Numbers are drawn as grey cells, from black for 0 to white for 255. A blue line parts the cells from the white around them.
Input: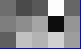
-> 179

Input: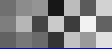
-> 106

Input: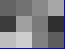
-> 129

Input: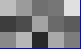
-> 40

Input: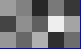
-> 176

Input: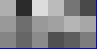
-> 139
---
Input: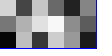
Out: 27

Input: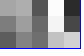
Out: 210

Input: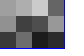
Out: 43

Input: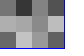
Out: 97

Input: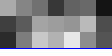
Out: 84

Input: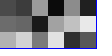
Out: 88

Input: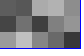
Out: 56

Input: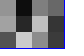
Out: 59
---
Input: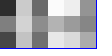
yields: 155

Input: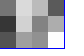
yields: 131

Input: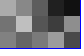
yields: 61

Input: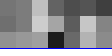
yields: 198

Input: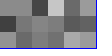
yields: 90

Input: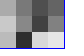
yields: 65

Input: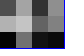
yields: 99

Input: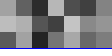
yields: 137

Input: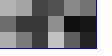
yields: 15
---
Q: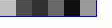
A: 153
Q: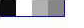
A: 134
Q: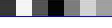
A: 159
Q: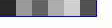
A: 81
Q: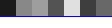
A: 104
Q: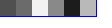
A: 185
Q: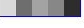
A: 45
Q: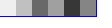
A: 133
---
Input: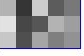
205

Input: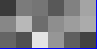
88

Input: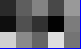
131

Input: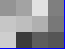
163

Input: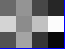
148

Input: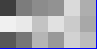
146

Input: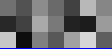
65
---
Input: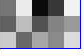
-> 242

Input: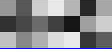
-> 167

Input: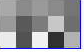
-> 117

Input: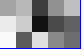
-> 191

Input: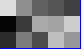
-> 63

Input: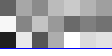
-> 159

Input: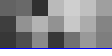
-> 159

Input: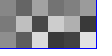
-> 155

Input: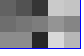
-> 196

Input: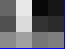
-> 22
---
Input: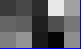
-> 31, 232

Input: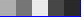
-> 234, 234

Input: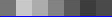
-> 131, 200

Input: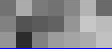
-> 98, 199

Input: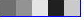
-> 229, 229

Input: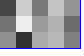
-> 156, 237
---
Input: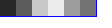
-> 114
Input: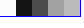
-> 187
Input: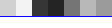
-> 156
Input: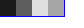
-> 166
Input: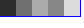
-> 221
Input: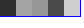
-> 207
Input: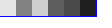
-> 32
